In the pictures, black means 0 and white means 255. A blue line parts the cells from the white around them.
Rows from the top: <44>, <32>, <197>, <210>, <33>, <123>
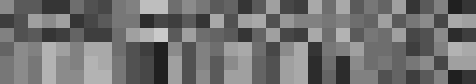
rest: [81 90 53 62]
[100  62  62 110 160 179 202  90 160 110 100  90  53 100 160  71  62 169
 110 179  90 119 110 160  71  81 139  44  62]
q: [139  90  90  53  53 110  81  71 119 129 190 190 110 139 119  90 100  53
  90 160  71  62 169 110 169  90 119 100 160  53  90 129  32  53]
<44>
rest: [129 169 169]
[110  81  62  32 139  81 129 110 160 169 110  71 139 169  53 119 129 160
 110 110 100  62  81 129 179 169]
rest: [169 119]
[ 81  71  32 160  81 129  90 139 160 100  81 160 169  44 110  44 139 110
 119 100 119 139  71 160 160]
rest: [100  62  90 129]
[32 53]
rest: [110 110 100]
[ 62  81 129 179 169]
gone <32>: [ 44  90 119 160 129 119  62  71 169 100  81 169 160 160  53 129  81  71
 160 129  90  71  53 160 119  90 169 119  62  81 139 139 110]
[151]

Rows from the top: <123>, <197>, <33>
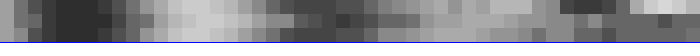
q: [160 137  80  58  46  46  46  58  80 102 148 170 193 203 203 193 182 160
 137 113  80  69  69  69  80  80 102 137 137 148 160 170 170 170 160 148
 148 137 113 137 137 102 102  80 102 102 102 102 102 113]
<33>
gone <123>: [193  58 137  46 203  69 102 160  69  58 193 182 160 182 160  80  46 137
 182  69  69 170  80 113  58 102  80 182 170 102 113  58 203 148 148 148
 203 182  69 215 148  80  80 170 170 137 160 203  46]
[125]
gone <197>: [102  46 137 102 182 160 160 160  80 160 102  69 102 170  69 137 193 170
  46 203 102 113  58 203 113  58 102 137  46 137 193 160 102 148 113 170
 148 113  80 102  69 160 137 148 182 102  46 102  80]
[91]
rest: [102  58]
[ 46  46  46  46  69 102 113 160 182 193 203 203 193 182 160 137 137  91
  80  69  58  69  80 102 102 113 148 160 160 170 170 170 160 148 148 137
 137 113 137 102 102 102 102  80 102 102]
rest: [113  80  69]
[ 69  69  80  80 102 137 137 148 160 170 170 170 160 148 148 137 113 137
 137 102 102  80 102 102 102 102 102 113]

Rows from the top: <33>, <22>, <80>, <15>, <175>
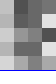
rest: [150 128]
[81]
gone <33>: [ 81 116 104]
[193]
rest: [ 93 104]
[226]
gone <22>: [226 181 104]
[93]

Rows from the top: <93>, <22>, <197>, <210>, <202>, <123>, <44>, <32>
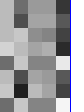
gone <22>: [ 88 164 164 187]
[78]
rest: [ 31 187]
[164  66]
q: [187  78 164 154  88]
<123>
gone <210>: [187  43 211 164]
[175]
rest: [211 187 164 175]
[43]

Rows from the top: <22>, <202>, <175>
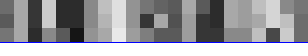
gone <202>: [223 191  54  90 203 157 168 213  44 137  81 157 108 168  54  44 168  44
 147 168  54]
[180]
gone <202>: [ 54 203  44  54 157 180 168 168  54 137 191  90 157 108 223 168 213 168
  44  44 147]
[81]
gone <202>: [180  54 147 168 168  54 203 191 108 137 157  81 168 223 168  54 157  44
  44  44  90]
[213]
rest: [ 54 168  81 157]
[ 54  44 168 157 168 213 191 108]
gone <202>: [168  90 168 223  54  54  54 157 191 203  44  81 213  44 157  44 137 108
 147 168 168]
[180]
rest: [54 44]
[168 157 168 213 191 108]

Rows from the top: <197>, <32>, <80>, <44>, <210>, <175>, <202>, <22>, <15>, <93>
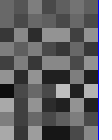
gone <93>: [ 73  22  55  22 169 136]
[157]
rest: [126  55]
[136 136  73 147]
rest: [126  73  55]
[104  55]
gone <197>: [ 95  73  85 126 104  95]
[115]
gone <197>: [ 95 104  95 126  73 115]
[85]
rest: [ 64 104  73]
[ 95 126  73]

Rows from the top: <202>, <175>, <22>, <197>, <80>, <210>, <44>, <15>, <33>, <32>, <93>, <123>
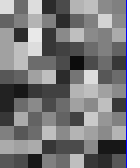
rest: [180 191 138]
[128]
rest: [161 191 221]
[ 55  65  75 108 128  99]
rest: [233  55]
[138 191 138 128 171]
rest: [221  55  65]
[ 75 108 128  99]
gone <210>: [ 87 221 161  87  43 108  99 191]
[117]
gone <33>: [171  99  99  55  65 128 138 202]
[150]
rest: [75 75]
[138  23  23]

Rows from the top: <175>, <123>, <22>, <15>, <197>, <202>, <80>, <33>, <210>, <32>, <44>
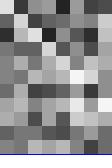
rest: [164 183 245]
[213 143]
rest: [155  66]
[76]

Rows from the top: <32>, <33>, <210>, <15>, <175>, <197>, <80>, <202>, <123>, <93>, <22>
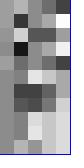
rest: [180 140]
[109  66]
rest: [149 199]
[219]
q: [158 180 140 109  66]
<32>

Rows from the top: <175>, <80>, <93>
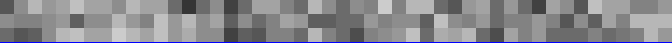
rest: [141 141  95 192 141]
[130 152 107 130 130 152 130  86 141  95 163 130 183 183 183]
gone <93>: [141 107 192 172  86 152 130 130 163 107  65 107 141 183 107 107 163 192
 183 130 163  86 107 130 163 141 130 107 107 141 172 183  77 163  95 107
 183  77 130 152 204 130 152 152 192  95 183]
[118]
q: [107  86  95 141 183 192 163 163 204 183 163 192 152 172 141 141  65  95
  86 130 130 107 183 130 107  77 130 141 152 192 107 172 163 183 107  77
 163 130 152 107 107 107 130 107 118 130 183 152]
<93>
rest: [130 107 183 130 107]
[ 77 130 141 152 192 107 172 163 183 107  77 163 130 152 107 107 107 130
 107 118 130 183 152]
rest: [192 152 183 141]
[163  95 141 107 130 163 152  95  95 107 107 152 130 141 141  95 192 141
 130 152 107 130 130 152 130  86 141  95 163 130 183 183 183]
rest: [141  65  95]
[ 86 130 130 107 183 130 107  77 130 141 152 192 107 172 163 183 107  77
 163 130 152 107 107 107 130 107 118 130 183 152]

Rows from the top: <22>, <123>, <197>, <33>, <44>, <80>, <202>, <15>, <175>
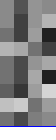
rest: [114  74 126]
[138]
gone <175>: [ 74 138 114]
[126]
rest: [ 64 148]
[180]
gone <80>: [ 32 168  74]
[114]
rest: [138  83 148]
[138]
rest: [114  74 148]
[168]

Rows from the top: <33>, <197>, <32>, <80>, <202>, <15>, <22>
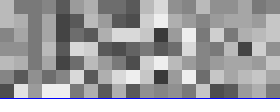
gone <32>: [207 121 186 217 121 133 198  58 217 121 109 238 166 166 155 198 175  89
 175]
[68]
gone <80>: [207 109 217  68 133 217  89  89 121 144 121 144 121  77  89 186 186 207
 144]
[99]
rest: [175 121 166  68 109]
[186 155 121  77 207 238 186 155 133 155 166 166 155 198]
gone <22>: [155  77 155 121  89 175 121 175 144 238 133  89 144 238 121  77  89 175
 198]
[226]
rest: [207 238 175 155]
[133 155 166 166 155 198]

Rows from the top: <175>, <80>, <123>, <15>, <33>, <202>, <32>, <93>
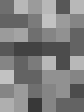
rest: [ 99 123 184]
[ 76 184]
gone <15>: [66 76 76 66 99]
[87]
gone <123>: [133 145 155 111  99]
[164]
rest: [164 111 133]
[145  99]
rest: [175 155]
[ 56 133  99  99]
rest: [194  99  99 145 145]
[133]

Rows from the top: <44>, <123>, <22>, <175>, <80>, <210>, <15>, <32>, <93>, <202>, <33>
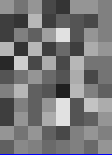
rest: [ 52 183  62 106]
[ 62 172 149]
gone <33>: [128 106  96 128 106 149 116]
[137]
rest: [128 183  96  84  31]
[183 128  96]
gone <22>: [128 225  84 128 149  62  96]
[160]
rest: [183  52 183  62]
[106  62 172 149]

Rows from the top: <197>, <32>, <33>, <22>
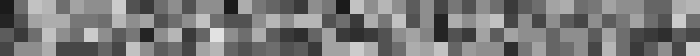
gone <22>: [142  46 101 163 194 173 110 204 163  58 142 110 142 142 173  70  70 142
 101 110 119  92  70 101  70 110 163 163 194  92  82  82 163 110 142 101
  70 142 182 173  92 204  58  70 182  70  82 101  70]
[154]
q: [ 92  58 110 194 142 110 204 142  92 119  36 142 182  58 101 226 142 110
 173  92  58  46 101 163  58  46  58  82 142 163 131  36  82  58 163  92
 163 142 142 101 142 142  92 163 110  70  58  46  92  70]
<33>
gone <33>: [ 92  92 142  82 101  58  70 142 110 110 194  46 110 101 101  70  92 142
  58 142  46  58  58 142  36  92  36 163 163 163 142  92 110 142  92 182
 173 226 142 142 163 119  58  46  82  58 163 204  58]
[131]

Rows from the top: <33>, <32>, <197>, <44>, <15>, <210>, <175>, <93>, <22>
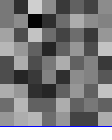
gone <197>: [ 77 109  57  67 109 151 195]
[163]
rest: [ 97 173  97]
[120  97]
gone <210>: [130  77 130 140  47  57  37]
[87]

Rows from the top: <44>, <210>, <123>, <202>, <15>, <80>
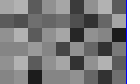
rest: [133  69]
[145 102  50 121]
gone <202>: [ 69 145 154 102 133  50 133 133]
[121]
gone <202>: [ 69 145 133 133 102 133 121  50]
[154]
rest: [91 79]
[111 102 111  79  50 102 166]
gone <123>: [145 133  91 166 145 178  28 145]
[38]

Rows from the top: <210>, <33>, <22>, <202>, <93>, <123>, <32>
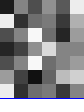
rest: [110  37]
[156]
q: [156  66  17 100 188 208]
<123>
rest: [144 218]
[132 132]

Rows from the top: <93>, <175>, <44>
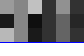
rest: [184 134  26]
[ 50 100  50]
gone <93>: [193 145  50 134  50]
[155]
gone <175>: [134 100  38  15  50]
[26]
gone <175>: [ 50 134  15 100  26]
[38]

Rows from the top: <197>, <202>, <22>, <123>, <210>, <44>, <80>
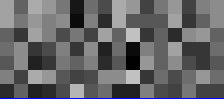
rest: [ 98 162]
[ 54  54 109]
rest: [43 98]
[ 33  43  75 181  87 109  33  33 128  75  66 119  66  66]

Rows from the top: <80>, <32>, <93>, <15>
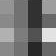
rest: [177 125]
[ 82 226]
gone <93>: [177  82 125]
[226]
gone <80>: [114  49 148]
[157]
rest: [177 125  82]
[226]
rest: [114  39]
[104]
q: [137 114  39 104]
<15>

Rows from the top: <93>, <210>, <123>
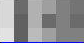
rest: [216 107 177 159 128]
[116]
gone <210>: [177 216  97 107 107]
[128]
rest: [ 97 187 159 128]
[128]
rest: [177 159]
[128 116]
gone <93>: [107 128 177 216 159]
[116]
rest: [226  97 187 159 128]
[128]
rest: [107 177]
[159 128 116]

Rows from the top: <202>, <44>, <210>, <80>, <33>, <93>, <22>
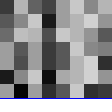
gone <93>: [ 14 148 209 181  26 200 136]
[169]
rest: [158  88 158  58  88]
[200 136 126]
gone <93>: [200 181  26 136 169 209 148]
[14]
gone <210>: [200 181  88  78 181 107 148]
[190]
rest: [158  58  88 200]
[136 126]

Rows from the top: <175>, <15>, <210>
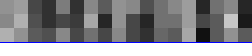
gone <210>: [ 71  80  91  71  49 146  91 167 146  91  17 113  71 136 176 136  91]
[103]
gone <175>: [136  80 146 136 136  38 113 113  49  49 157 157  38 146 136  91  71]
[124]
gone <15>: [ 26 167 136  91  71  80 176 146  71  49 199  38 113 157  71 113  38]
[59]
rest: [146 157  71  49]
[124  49 136  91 146 136  80 113 136 157  38 113 136  38]

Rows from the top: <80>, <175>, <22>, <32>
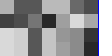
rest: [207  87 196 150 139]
[52]
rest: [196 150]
[139  52]
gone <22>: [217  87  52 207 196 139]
[150]
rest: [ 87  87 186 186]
[105  76]

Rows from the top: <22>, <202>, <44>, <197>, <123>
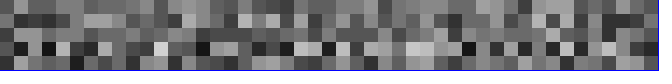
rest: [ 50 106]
[106 148  74 106 180  74 171  62 136  50  50  62 116]
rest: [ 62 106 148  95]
[ 50 136  95 148 160  95  62 106 136 116  95 160 116 136  50 125 116  74
 160 148  85]
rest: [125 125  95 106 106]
[116 136  85 136 148 136  95  85 125  85  74  62 116  95  95 125 125 148
  74 116 125 136 136 106 106 160 148 116  62 148 160 160  85 106  85 148
 106  85]

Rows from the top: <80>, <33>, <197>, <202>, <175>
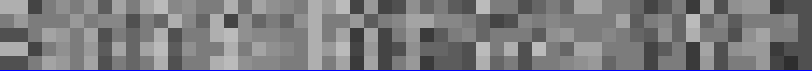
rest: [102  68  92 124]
[ 58 164  80 144 153 153  58  80  80]
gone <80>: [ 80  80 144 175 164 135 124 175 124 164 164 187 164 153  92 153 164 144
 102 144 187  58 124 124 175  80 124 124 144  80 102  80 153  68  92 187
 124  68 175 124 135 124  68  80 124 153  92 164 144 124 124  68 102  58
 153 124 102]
[112]
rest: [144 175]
[124 124 153  92 124 135 164 164 135 135 124 102  68  80 135 124 135 124
 124 124 124 164  92 124 135 102 187 102 135  92 124 124 124 135  80]

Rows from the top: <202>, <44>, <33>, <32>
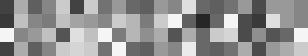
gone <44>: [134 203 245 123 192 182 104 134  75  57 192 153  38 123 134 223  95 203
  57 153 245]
[163]
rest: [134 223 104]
[ 95 114 153  75 153 153 134]
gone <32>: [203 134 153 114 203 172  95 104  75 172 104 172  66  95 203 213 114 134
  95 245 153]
[235]

